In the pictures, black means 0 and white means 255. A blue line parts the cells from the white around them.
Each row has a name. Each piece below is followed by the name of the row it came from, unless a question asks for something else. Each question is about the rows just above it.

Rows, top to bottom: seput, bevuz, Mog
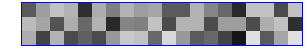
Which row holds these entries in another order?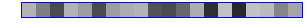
bevuz
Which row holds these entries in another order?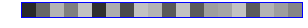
seput
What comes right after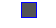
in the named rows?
[173]
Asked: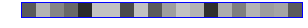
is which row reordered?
seput
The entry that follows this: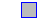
[165]

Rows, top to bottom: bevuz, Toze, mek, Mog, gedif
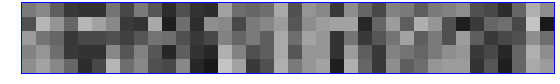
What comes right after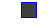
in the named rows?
[86]
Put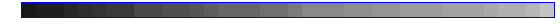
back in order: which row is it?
gedif
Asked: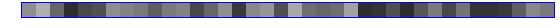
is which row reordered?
bevuz

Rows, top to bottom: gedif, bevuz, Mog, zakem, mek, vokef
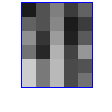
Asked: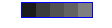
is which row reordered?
gedif
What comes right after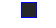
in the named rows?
[178]
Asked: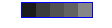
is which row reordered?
bevuz
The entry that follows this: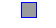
[33]
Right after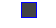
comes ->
[150]
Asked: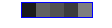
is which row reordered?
gedif

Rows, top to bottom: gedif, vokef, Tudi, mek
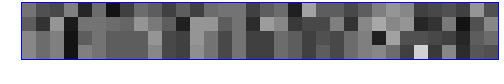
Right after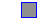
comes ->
[115]
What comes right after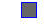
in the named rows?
[149]
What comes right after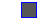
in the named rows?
[80]
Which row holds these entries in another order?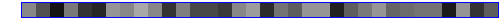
vokef
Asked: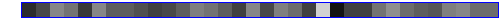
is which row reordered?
mek
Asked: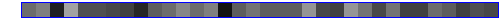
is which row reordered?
Tudi

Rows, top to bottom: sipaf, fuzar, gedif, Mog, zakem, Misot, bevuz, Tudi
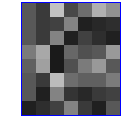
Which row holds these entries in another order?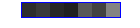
fuzar
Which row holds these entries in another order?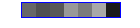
Mog
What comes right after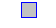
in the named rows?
[72]
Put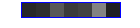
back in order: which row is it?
fuzar
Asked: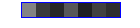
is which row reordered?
fuzar
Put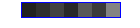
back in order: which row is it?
fuzar
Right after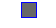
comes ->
[80]

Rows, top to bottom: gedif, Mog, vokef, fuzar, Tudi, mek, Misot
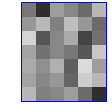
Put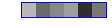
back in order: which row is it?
gedif
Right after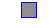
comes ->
[176]

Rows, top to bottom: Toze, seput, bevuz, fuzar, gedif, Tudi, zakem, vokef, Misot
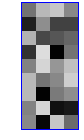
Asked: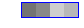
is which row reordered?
Tudi
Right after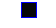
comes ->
[199]
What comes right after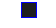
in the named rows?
[142]
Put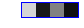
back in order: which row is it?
vokef
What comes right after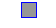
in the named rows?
[192]

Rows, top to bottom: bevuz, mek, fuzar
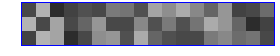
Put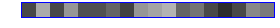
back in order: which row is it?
mek
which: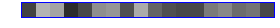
fuzar
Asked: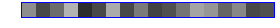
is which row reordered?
fuzar
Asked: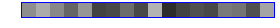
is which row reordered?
bevuz
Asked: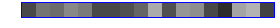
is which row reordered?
fuzar

